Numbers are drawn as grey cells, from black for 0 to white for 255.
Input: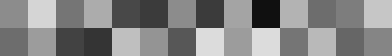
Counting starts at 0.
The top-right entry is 198
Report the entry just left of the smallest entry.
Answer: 164
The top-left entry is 140
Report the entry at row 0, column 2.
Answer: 117
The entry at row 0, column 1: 213
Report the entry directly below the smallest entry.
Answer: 220
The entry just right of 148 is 87
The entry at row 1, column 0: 109

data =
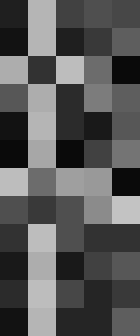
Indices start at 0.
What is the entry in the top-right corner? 71
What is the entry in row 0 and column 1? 181
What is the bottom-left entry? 18
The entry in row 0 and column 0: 31
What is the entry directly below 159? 79
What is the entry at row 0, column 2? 65
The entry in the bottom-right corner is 94
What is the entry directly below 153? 139
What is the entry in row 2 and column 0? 173
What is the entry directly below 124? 25
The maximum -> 195
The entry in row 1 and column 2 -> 31
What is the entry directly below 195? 50

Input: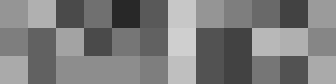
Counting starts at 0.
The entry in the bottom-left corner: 170
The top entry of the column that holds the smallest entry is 40
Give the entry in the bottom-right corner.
170
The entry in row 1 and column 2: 163
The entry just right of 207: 82
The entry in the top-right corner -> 155
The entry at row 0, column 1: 176
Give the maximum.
207
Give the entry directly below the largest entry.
191
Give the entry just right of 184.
176
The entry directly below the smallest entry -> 118

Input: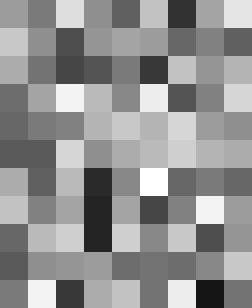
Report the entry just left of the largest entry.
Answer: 136
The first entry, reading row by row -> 156
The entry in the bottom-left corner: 122
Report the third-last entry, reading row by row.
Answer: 237
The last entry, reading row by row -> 115
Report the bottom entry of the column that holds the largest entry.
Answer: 115
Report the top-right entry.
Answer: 229
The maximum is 255
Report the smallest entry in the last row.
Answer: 21
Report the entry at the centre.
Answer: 172
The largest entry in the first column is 200
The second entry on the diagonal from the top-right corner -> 129
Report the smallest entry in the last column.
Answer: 96
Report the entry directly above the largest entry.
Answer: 186
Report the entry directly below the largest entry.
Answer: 70
